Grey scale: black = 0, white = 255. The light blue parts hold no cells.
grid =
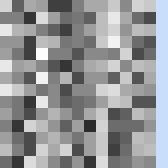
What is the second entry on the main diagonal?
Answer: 127
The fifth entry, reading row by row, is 63
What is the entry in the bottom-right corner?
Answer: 137
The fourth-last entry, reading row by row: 108
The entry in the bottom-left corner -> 108
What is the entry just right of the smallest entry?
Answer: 211
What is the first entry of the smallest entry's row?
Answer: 127
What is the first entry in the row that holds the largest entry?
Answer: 159
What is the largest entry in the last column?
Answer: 201
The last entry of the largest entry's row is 108
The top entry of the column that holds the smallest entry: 169
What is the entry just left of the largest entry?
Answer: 63
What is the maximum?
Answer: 253
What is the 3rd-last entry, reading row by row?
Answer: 118
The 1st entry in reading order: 211
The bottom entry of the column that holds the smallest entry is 53
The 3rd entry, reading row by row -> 169
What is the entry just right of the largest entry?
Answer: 127
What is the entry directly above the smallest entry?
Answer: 169
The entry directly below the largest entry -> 137
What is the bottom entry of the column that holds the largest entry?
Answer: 189
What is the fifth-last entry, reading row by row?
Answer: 220

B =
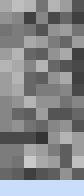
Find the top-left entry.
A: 169
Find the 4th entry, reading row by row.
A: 115
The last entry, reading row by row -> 94
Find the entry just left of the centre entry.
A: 103
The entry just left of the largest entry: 115
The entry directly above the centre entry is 94
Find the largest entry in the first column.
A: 180
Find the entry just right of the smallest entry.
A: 146
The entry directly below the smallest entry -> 157
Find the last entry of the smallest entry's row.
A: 157
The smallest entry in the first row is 84
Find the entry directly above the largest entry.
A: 169
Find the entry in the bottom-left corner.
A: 103
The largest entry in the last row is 146
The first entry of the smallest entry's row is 73
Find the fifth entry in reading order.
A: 180
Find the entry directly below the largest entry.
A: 64
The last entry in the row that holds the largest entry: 191
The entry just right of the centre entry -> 124
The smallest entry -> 53
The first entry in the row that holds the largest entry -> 124
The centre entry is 124
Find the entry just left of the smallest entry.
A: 73
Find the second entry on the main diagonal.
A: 134
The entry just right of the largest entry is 169

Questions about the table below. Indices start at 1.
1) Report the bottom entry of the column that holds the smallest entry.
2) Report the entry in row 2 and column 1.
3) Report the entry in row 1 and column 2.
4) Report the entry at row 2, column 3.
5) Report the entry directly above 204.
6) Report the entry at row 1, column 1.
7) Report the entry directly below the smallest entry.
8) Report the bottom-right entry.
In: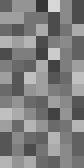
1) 106
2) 159
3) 148
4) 116
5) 126
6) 97
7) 116
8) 116

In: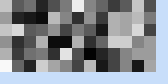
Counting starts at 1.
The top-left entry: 197
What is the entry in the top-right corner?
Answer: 80
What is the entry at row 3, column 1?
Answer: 197
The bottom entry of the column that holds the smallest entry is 186
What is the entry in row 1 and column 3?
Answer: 112
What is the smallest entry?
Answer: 2
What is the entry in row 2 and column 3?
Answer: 24
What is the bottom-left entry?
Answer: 249
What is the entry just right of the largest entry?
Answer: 101
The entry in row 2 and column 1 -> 156
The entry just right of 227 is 80
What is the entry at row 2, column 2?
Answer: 36
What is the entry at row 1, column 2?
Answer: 91
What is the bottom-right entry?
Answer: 165
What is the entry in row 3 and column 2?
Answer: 216
